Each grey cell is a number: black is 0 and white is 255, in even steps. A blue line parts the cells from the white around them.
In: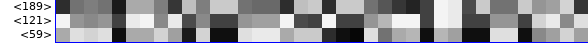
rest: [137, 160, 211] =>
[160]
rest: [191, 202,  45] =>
[202, 202, 114,  86,  54,  35,  65, 244, 234,  75, 202, 114, 114, 202, 149,
 160, 211,  54]
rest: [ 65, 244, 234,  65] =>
[ 65, 149, 149,  65, 211, 234, 137, 223]
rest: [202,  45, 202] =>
[202, 114,  86,  54,  35,  65, 244, 234,  75, 202, 114, 114, 202, 149, 160,
 211,  54]
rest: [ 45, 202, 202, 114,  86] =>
[ 54,  35,  65, 244, 234,  75, 202, 114, 114, 202, 149, 160, 211,  54]
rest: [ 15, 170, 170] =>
[211, 160,  26, 211,  15,  15, 223, 234, 234, 170, 202, 202,  45,  15,   6,
 223, 114, 170, 182,  15, 182, 160,  15,  15, 223, 223,  15, 137, 160, 211,
 160]

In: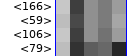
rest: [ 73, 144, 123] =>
[166]
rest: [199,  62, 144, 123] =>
[156]
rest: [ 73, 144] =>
[123, 166]
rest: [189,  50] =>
[ 94, 104,  38]

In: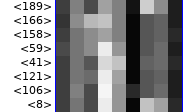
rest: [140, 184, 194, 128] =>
[ 7, 86, 98, 30]
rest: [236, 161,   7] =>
[86, 98, 30]
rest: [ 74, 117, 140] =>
[236, 149,   7,  86, 107,  30]

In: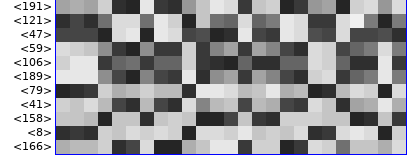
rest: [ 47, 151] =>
[197, 231, 219,  57, 197, 208,  37,  57, 151, 163,  37, 208, 219, 151, 219]
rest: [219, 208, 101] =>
[ 47,  47, 231,  57]
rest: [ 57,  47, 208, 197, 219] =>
[208, 219, 208,  37, 219, 219, 208, 231, 197, 208, 197, 219,  47,  57, 219,
 231, 219,  37, 208]
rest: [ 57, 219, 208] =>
[112, 197, 197, 174, 219]
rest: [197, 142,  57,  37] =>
[142,  57,  57, 208,  57, 132, 163,  57, 163, 132,  69,  47, 219, 208,  69,
 101, 123, 219, 123]
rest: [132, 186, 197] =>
[ 69, 186, 174,  69,  57, 219, 197,  47, 163, 174, 231, 174]

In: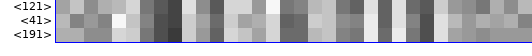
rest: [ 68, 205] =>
[163, 107, 205, 163, 175, 214,  98, 107, 205, 196, 141, 131, 235,  98, 224,
 131,  79, 224, 185, 153, 175, 163, 175, 131]
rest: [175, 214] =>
[ 98, 107, 205, 196, 141, 131, 235,  98, 224, 131,  79, 224, 185, 153, 175,
 163, 175, 131]

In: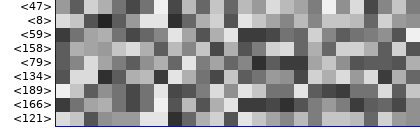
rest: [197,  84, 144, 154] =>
[154, 228, 228,  48, 103, 175, 209,  84, 228, 197, 164, 134, 186, 125, 197,
 197, 186, 103, 209, 154, 144]
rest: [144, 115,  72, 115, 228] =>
[ 72,  84, 125, 219, 144, 228, 197, 115, 115, 228,  93,  72,  60, 115, 115,
 219,  93, 197]
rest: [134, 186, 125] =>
[197, 197, 186, 103, 209, 154, 144]
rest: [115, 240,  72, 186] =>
[103, 197, 103, 186, 154, 219, 186, 164, 125, 240, 144, 219,  72, 134, 197,
 125]
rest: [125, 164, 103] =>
[134,  48,  93,  60,  60, 164, 197, 144,  84,  93,  93,  84, 175]
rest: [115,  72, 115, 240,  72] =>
[186, 103, 197, 103, 186, 154, 219, 186, 164, 125, 240, 144, 219,  72, 134,
 197, 125]

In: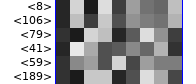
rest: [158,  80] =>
[212,  71, 158, 125, 125]
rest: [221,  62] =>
[158, 114, 103, 191]

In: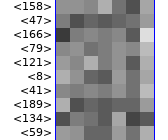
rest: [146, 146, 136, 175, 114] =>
[ 80, 166]
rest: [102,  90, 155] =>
[114, 166]
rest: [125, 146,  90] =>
[175]
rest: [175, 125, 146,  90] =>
[175]
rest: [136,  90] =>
[222]
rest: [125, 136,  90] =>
[222]
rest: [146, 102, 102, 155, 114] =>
[175]

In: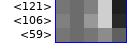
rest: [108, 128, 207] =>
[31]
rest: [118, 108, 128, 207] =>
[31]
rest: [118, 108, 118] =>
[140,  96]

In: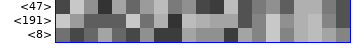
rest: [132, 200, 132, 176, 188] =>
[164, 132]
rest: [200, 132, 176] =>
[188, 164, 132]

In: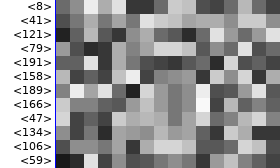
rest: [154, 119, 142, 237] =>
[ 79,  88, 154, 225,  88]
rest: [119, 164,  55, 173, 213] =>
[213, 193,  88,  88, 107, 213, 193,  79]
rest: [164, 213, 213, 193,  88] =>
[142, 107, 225,  79, 107]
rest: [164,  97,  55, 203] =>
[173,  55,  55]
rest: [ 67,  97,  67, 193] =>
[237,  67, 130, 142, 154,  55, 203, 142, 213,  55, 173]
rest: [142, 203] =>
[203, 142]
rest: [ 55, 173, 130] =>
[164, 213, 213, 193,  88, 142, 107, 225,  79, 107]

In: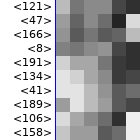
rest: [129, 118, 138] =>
[147,  70,  48]
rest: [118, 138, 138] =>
[70, 48]
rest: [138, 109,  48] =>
[239]
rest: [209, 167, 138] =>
[58, 70]
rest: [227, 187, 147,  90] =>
[109]
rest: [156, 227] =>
[187, 156,  90,  70]
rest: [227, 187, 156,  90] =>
[70]

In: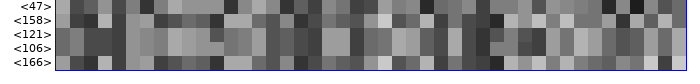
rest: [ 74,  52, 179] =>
[ 64, 147, 157,  64,  83, 107,  95,  52, 169, 169, 107,  83, 136,  52,  74,
 116,  95,  83, 147, 201,  83, 107, 179,  64, 116,  74,  64,  41, 179, 147,
 190, 126, 179, 126, 107,  95, 136, 116, 201,  64, 201]
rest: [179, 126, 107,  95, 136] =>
[116, 201,  64, 201]
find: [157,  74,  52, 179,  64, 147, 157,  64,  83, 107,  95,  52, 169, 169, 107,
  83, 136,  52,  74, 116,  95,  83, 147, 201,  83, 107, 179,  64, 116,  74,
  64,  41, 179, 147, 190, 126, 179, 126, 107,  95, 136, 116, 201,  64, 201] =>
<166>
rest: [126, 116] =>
[ 41, 136,  29, 136,  83, 107]

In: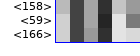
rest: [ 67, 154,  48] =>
[227, 217]
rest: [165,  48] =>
[196, 154]
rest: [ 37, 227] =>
[122]
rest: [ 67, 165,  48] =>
[196, 154]
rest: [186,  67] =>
[165,  48, 196, 154]

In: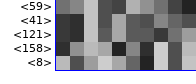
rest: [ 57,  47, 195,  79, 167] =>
[ 90,  79, 134, 101,  79]
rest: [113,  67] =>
[35]
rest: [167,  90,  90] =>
[ 57, 113, 157]
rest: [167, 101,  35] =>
[205,  79, 195]
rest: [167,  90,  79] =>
[134, 101,  79]
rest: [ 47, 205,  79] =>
[186]
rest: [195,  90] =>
[167,  90,  90,  57, 113, 157]

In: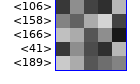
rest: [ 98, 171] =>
[212,  67]
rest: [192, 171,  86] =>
[142,  24]
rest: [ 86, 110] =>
[131]

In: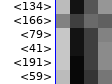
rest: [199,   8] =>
[ 63, 139]
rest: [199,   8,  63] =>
[139]
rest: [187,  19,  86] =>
[150]
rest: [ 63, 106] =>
[96]
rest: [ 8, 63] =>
[139]
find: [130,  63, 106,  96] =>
<166>
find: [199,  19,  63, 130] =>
<79>

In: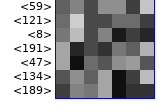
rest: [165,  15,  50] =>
[50]
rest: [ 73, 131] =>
[26, 62, 38]

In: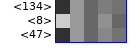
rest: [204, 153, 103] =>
[144, 103]
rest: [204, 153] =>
[103, 144, 103]
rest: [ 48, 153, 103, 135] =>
[115]

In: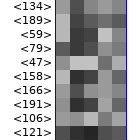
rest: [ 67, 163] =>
[102]
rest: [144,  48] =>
[ 67, 163, 102]
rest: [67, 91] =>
[111,  91]
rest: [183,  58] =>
[ 67, 193, 134]
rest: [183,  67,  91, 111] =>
[91]

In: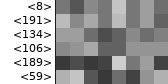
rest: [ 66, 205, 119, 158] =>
[66]
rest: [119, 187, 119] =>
[158,  98]
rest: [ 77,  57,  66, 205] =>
[119, 158,  66]
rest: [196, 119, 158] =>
[110]
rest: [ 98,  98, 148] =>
[148, 148]

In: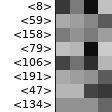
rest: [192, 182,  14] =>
[203]
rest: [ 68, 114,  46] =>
[182]
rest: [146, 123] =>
[158]
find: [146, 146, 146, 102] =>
<134>
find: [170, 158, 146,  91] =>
<191>
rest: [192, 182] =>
[ 14, 203]
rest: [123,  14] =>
[192]

